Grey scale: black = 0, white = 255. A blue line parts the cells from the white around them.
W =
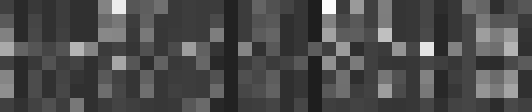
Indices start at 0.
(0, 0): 64
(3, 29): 70
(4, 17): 60
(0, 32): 55
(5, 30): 130
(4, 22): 30
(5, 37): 48
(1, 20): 47
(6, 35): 123
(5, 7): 89
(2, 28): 53
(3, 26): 64
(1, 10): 97
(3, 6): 132
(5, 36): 144
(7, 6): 48
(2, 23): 163
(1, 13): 61
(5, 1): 42
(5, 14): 59
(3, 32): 130
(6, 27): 157
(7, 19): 69
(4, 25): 123
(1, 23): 130
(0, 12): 57
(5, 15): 81
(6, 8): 71
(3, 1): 100
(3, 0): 170
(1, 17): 60
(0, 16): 34
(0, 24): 60
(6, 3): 49
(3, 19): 89
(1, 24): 73
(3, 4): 84

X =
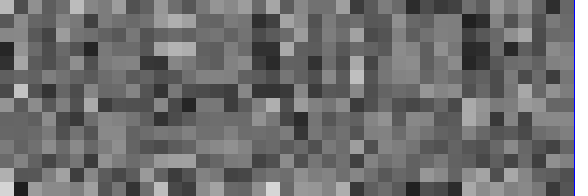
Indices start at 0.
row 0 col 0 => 185
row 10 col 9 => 100
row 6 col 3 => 52
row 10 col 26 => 80
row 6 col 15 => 69
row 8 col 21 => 43
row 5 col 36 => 123
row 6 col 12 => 120
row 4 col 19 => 42
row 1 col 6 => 64
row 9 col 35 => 84
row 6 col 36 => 118
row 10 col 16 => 145
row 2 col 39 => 106
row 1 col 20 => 164
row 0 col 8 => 157
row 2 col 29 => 94
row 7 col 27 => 109
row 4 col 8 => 130
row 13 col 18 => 144
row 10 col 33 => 86
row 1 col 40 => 107
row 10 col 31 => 82
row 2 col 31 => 128
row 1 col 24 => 101
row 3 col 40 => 128
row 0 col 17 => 157
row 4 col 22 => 50
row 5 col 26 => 85
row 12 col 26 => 112
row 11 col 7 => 146
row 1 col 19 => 65
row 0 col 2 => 144
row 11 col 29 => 97
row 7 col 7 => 61
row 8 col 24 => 105
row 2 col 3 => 68
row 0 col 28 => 106
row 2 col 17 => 115
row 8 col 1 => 102

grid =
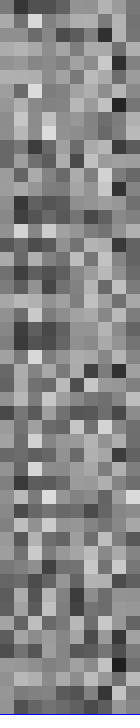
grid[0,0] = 122
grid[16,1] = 212
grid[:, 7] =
[179, 123, 48, 169, 201, 170, 142, 193, 110, 105, 182, 155, 210, 199, 158, 97, 115, 173, 194, 184, 105, 160, 135, 180, 169, 135, 124, 153, 111, 110, 212, 146, 166, 125, 175, 100, 102, 116, 190, 137, 115, 177, 109, 109, 200, 154, 118, 194, 152, 54, 93]
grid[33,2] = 214
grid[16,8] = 146
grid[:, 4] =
[97, 146, 76, 165, 129, 162, 130, 132, 143, 145, 160, 173, 106, 124, 91, 88, 161, 145, 114, 95, 114, 160, 142, 97, 102, 148, 122, 186, 158, 113, 101, 151, 146, 138, 106, 149, 104, 147, 100, 152, 113, 150, 130, 126, 121, 134, 133, 134, 170, 91, 107]
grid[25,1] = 121
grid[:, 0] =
[122, 170, 143, 172, 146, 176, 158, 151, 141, 142, 104, 104, 156, 157, 143, 136, 145, 87, 170, 113, 124, 167, 145, 135, 127, 161, 104, 99, 146, 73, 155, 162, 104, 147, 128, 144, 137, 129, 153, 158, 120, 102, 92, 95, 164, 93, 78, 154, 145, 150, 148]
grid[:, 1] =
[54, 114, 143, 179, 152, 175, 106, 176, 198, 183, 120, 158, 100, 168, 56, 65, 212, 108, 105, 63, 94, 183, 109, 62, 59, 121, 172, 170, 183, 119, 115, 109, 109, 102, 58, 185, 75, 190, 87, 114, 128, 108, 172, 162, 100, 164, 115, 151, 184, 124, 81]
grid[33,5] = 157
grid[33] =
[147, 102, 214, 140, 138, 157, 167, 125, 176, 126]
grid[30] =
[155, 115, 160, 107, 101, 198, 113, 212, 135, 111]
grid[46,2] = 86
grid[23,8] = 139
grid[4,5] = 162
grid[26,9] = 160
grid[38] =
[153, 87, 178, 110, 100, 158, 110, 190, 126, 88]
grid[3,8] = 112
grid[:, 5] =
[147, 174, 92, 126, 162, 121, 163, 183, 151, 141, 108, 74, 172, 165, 143, 117, 149, 115, 189, 136, 130, 127, 162, 148, 144, 172, 171, 78, 136, 86, 198, 153, 106, 157, 155, 131, 109, 150, 158, 165, 115, 100, 60, 66, 183, 165, 87, 161, 141, 83, 96]
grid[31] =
[162, 109, 209, 133, 151, 153, 179, 146, 174, 110]
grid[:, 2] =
[81, 217, 107, 168, 134, 174, 219, 137, 140, 141, 61, 112, 171, 150, 97, 84, 134, 76, 176, 95, 146, 177, 201, 95, 83, 216, 131, 113, 124, 90, 160, 209, 95, 214, 93, 123, 103, 145, 178, 202, 143, 76, 84, 91, 190, 140, 86, 143, 176, 129, 101]
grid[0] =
[122, 54, 81, 80, 97, 147, 146, 179, 155, 119]
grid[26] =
[104, 172, 131, 168, 122, 171, 65, 124, 49, 160]
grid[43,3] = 193
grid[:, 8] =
[155, 179, 178, 112, 47, 109, 181, 37, 125, 127, 60, 160, 124, 51, 151, 137, 146, 57, 132, 144, 192, 112, 185, 139, 148, 181, 49, 151, 133, 72, 135, 174, 61, 176, 132, 157, 134, 136, 126, 170, 202, 76, 147, 153, 151, 56, 79, 31, 111, 195, 152]
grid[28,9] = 189
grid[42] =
[92, 172, 84, 181, 130, 60, 141, 109, 147, 146]
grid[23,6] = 148

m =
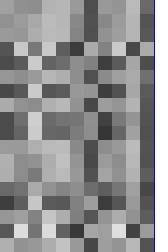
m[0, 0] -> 160
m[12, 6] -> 81
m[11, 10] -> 82
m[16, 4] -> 97
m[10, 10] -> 83
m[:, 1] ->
[144, 155, 151, 200, 91, 142, 88, 145, 110, 100, 154, 141, 140, 114, 94, 159, 221, 146]
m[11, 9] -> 184
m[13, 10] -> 71
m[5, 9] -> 170
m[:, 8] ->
[148, 155, 158, 202, 91, 159, 82, 149, 121, 102, 153, 141, 145, 118, 85, 173, 223, 148]
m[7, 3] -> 176
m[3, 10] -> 171
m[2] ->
[154, 151, 173, 185, 184, 132, 80, 146, 158, 181, 88]
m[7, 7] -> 157
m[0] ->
[160, 144, 142, 179, 182, 154, 78, 153, 148, 185, 105]
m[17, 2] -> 152
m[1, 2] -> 168
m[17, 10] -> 83
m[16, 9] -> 66
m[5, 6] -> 80
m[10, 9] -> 187
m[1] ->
[145, 155, 168, 187, 182, 136, 81, 136, 155, 181, 84]
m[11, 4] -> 192
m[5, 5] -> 142
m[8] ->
[75, 110, 207, 107, 115, 117, 143, 65, 121, 148, 83]
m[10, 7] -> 141
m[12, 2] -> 122
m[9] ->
[76, 100, 203, 103, 101, 124, 141, 54, 102, 161, 80]
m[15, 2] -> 130

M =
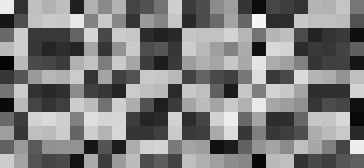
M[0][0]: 235
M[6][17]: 199
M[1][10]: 155
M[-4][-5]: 103
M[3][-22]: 46
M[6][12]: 42
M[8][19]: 45
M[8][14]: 69
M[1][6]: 131
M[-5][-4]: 54
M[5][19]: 57
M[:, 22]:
[181, 191, 35, 57, 53, 181, 45, 54, 199, 173, 167, 72]
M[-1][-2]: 86
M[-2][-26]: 97
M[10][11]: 211
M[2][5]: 99
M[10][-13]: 164
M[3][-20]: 165
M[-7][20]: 73
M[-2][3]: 145
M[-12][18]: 12
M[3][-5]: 43
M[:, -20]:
[177, 131, 214, 165, 194, 51, 65, 188, 223, 206, 22, 171]
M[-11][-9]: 103
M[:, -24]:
[192, 194, 56, 55, 74, 154, 49, 68, 210, 191, 90, 82]
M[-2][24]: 69
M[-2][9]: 173
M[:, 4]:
[190, 200, 56, 46, 60, 176, 48, 63, 207, 205, 146, 74]
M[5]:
[55, 86, 154, 182, 176, 203, 51, 164, 64, 82, 201, 198, 184, 66, 99, 73, 63, 119, 220, 57, 73, 219, 181, 173, 147, 191]
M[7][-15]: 30
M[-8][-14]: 58
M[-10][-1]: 14
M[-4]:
[105, 60, 210, 217, 207, 128, 223, 212, 213, 61, 37, 42, 210, 44, 69, 209, 237, 104, 164, 45, 46, 103, 199, 197, 216, 9]
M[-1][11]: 93
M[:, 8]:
[178, 136, 203, 146, 202, 64, 35, 206, 213, 215, 28, 155]
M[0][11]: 115
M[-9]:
[186, 206, 55, 37, 46, 37, 165, 53, 146, 202, 78, 86, 55, 205, 185, 158, 131, 171, 17, 217, 211, 43, 57, 54, 67, 96]

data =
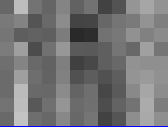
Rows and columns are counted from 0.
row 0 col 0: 103
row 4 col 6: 72
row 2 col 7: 114
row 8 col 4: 136
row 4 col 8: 104
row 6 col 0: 107
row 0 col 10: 166
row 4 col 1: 132
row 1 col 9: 122
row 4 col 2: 105
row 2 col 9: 145
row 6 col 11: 140
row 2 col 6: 45
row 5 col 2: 110
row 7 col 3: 112
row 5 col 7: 81
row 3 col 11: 117
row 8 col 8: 85
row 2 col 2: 98
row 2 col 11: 139
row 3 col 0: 124
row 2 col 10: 129
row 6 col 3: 104
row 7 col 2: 88
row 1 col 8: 117
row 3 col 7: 95
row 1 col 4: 140
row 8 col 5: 104
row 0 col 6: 114
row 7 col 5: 107
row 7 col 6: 112
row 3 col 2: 76

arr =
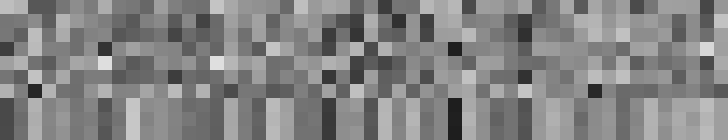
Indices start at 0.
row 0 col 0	190
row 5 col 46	143
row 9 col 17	124
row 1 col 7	126
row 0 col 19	140
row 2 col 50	110
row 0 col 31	167
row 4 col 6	158
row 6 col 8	131
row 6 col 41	146
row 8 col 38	150
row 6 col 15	101
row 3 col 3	128
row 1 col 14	67
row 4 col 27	69
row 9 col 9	199
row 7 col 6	133
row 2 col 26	163
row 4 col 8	118
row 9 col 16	168
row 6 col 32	159
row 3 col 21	129
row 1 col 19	98
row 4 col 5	166
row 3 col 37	91
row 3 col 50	215
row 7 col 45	138
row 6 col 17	119
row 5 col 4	168
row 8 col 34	141
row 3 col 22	109
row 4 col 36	123
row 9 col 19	185
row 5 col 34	144
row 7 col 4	144
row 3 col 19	195
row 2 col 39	129
